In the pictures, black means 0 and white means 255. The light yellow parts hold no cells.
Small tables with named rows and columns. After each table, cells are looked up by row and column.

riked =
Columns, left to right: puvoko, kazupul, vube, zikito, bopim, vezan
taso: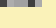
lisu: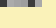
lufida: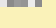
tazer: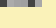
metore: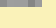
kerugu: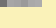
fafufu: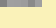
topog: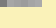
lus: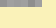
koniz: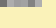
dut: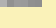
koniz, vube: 158
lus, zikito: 159
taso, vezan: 171
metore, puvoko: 142
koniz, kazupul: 173
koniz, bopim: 130
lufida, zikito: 149
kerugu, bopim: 169

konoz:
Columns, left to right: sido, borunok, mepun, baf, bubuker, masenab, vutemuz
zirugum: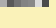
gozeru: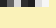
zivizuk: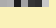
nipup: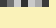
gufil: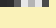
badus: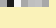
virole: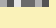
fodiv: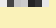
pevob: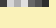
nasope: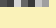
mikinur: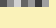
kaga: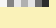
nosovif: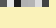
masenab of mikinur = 59
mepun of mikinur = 209
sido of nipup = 61
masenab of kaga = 111
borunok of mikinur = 146
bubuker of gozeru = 31
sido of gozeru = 36
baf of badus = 168
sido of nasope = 81
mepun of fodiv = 197
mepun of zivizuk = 29
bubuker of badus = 191
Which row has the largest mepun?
badus

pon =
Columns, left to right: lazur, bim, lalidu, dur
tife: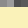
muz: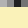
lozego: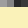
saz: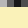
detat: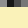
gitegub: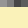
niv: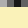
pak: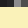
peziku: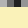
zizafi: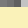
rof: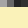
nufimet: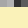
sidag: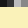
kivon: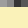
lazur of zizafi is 122
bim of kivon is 136
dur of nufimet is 92
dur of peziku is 149
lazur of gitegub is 149
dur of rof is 49
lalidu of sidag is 188
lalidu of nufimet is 51
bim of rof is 103
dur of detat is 119
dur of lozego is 58
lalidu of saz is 24
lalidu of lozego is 41
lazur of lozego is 158
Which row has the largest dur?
zizafi

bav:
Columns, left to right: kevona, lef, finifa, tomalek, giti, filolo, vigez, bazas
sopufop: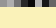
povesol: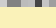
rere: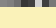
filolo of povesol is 69
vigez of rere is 63
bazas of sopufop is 102
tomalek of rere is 54
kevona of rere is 133
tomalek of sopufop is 40
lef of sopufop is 174
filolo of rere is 210
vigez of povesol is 197
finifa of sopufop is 115
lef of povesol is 130
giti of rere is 64
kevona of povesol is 206
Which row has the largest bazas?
povesol

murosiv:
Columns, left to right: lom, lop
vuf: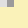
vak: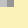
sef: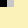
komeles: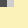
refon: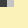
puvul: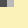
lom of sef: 4
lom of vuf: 224
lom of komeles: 78
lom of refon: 62
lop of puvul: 187
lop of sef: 200

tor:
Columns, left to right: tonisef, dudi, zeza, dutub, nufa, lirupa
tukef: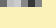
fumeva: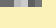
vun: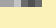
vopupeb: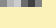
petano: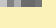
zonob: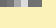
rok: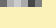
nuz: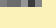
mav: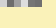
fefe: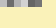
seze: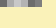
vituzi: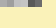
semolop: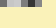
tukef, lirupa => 134
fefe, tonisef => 191
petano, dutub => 108
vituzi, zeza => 193
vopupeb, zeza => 204
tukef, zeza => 204
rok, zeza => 203
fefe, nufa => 101
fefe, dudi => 108
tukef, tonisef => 108
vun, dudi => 164
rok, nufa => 71
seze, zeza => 200
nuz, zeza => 108
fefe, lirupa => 117
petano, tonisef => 198
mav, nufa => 118
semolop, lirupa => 135
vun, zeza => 195
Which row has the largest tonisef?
mav

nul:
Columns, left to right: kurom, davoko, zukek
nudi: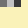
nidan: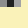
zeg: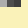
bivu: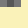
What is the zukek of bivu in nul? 118
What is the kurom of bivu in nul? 121
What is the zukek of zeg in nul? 62
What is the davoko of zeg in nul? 78
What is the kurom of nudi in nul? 112
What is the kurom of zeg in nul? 173

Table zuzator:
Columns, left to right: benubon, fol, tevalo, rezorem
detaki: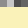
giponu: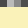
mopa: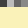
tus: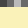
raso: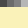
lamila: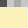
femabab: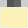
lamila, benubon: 82
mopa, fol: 188
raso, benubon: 72
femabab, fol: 84
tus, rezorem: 105
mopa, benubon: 63
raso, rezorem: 182
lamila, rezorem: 198
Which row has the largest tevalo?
tus

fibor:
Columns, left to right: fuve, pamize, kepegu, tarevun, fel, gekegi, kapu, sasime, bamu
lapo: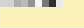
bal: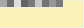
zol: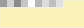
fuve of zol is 156
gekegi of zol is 181
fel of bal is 122
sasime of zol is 190
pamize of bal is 109
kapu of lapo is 120
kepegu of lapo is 173
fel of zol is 252
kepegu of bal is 222
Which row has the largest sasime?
zol

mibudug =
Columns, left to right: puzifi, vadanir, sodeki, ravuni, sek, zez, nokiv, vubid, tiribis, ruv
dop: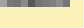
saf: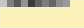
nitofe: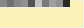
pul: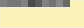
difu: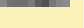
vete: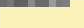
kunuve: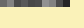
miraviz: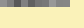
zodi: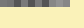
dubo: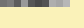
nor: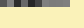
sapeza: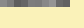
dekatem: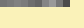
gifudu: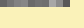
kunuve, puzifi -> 105
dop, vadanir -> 119
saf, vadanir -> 127
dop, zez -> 115
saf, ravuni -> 146
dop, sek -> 88
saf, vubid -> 101
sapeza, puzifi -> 138
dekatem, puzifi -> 116
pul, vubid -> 115
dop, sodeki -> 115
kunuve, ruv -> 37
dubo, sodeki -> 93
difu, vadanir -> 113
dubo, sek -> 86
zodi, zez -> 121

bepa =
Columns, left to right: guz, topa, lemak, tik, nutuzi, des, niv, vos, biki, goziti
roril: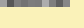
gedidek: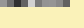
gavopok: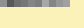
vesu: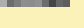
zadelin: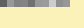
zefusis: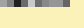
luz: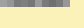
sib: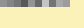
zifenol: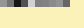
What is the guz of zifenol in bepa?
149
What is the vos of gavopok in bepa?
132
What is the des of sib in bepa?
105
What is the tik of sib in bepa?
88
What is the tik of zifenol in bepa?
81
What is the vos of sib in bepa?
116
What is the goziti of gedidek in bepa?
97
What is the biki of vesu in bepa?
102
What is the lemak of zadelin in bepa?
129
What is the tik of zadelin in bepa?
132
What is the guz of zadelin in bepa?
96
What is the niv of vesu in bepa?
109
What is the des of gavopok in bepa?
125
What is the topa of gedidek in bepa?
110
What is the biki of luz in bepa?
122
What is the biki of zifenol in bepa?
146
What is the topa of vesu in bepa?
108
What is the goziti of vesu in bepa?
93

